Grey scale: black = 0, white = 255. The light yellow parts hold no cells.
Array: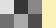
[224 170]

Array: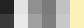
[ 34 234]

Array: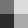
[116 170]

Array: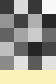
[ 56  65 203  69]

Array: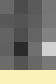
[104  84 100 209]

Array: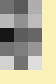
[113 145 102]

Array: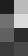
[ 30 219]
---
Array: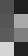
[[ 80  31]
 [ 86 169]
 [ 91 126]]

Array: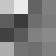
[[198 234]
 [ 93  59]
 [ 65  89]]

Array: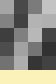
[[165  73]
 [130  65]
 [ 62 128]]

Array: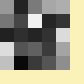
[[152  35]
 [118  70]
 [ 33  47]]

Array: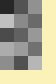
[[ 39  83]
 [192 138]
 [ 75  97]]

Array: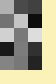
[[177  74]
 [115 197]
 [209 121]]

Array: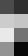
[[ 75  47]
 [204 197]
 [233 115]]

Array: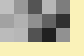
[[192 152]
 [162 177]
 [187 183]]

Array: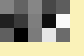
[[131  99]
 [ 32  58]
 [ 95   1]]
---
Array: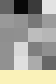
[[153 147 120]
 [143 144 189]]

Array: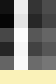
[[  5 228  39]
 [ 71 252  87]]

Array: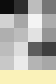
[[210 167 244]
 [175 188 226]]

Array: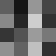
[[136  38 206]
 [ 53  83 155]]

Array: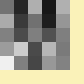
[[171  58 113]
 [129  75 127]]

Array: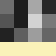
[[ 84  29 211]
 [ 34  95 157]]

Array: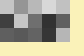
[[ 63 198 111]
 [ 95  89  99]]
